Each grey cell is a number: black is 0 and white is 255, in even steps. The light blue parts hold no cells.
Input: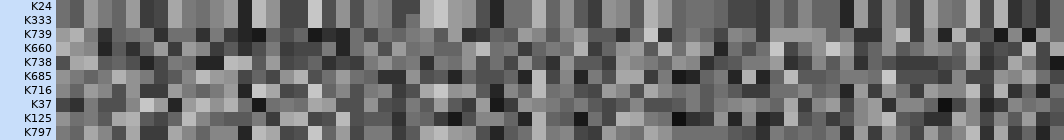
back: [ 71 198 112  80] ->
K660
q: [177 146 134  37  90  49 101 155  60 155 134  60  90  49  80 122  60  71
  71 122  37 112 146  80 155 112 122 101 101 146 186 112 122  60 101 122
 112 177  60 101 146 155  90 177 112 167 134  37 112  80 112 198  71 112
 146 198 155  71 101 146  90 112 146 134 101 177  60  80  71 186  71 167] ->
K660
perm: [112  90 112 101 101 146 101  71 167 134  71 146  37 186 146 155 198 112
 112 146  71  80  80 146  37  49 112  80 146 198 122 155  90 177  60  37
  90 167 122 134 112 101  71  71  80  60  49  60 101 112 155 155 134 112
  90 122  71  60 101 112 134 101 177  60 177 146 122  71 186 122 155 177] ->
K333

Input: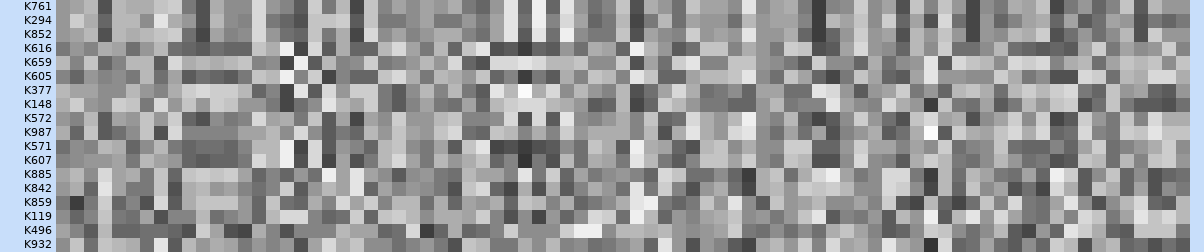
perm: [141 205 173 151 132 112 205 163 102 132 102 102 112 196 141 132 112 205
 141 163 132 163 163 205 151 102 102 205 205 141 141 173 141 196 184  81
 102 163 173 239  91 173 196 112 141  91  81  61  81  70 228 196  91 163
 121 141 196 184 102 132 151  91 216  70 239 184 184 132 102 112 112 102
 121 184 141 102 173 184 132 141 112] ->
K571
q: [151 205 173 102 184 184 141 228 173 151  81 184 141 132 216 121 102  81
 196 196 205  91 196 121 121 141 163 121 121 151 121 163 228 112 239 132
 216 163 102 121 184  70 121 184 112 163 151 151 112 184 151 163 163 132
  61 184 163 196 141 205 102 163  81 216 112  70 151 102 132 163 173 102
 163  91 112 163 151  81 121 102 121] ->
K294
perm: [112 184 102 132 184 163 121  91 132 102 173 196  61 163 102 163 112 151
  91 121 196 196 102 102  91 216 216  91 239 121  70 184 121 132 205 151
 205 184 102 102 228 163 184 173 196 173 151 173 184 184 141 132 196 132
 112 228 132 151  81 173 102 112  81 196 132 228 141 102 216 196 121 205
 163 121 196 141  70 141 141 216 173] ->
K605
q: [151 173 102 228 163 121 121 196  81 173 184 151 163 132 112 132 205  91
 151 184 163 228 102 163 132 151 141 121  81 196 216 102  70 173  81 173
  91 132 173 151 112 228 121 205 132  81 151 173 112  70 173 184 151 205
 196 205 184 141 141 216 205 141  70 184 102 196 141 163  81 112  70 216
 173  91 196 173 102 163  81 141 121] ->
K842

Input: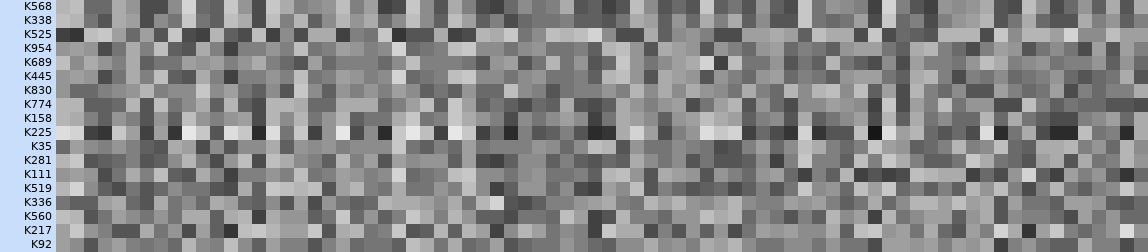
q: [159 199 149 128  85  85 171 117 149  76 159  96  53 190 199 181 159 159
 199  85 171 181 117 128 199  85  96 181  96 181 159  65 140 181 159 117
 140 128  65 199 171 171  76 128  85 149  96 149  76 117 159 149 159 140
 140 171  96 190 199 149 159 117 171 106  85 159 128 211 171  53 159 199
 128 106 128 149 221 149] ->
K217
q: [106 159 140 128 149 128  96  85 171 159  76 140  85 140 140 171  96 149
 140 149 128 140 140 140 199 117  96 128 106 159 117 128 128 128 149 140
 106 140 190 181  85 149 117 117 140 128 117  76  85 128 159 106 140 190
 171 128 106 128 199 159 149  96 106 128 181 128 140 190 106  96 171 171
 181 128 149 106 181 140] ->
K35
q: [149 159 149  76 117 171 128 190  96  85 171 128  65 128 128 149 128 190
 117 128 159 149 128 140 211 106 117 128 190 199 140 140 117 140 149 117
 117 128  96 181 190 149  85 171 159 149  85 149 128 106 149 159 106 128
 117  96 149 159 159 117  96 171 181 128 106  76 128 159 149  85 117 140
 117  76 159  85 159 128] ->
K954
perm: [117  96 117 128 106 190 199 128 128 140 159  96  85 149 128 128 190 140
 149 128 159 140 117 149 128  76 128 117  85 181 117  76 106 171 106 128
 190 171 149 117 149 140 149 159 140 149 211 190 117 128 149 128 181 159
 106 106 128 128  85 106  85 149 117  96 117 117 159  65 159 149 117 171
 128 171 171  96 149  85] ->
K445
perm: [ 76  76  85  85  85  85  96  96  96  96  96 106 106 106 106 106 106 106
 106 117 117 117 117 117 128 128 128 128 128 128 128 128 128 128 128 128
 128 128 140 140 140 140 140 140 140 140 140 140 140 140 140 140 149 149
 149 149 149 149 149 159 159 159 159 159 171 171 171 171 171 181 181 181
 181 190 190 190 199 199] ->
K35
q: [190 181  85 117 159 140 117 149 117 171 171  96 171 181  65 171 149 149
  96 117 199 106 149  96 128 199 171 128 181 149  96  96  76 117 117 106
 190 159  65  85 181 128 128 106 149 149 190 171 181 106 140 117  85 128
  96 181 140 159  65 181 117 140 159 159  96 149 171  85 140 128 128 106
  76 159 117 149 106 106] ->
K560
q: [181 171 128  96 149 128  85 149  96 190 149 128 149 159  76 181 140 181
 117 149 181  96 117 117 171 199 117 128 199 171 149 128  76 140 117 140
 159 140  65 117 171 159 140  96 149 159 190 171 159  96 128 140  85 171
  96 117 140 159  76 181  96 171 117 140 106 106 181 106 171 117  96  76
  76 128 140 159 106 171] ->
K158

